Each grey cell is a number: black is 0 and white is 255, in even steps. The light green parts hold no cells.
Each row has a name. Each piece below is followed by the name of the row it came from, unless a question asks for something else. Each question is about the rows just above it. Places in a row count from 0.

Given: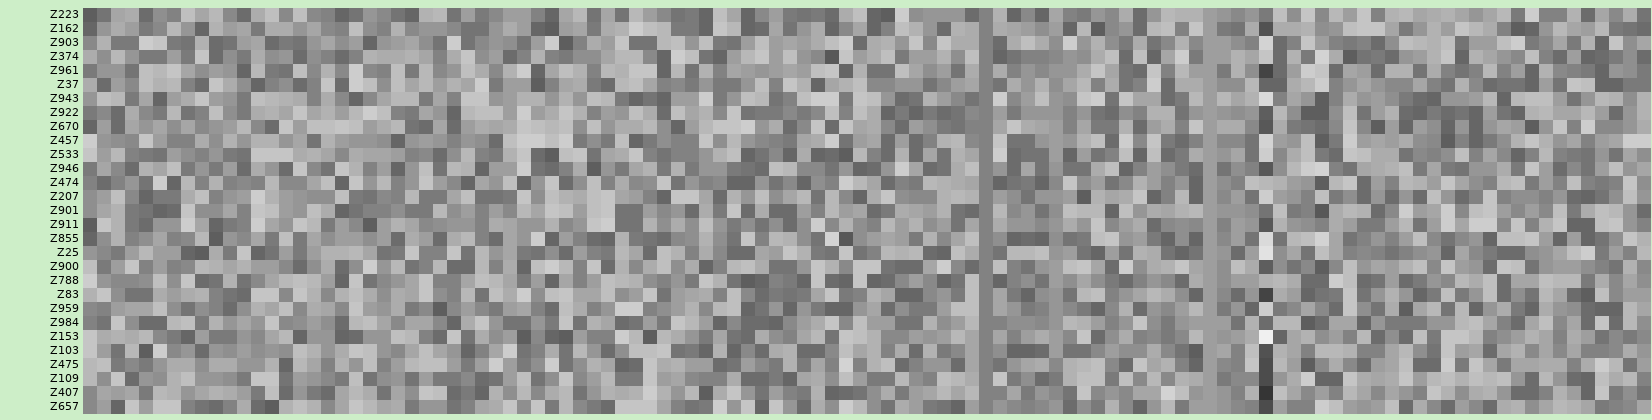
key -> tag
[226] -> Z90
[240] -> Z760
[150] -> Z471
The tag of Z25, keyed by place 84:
Z90
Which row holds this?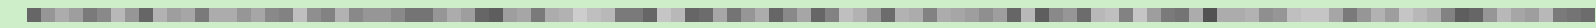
Z162
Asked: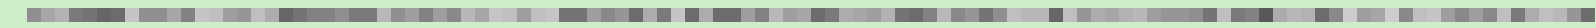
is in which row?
Z901
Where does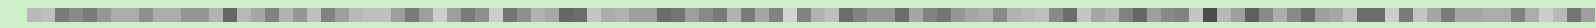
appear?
Z475

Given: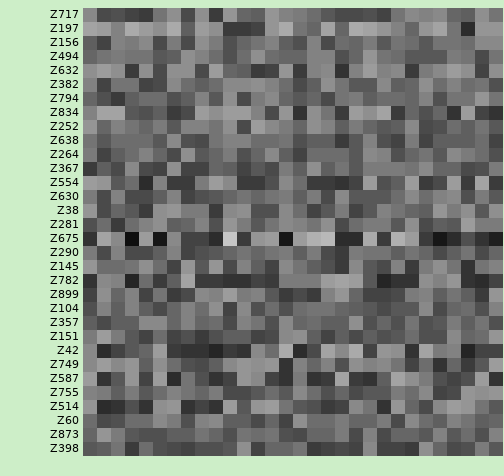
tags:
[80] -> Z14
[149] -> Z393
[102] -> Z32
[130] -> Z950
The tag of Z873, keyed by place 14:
Z14
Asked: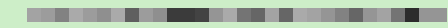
Z197
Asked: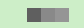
Z749
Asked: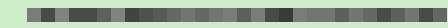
Z290

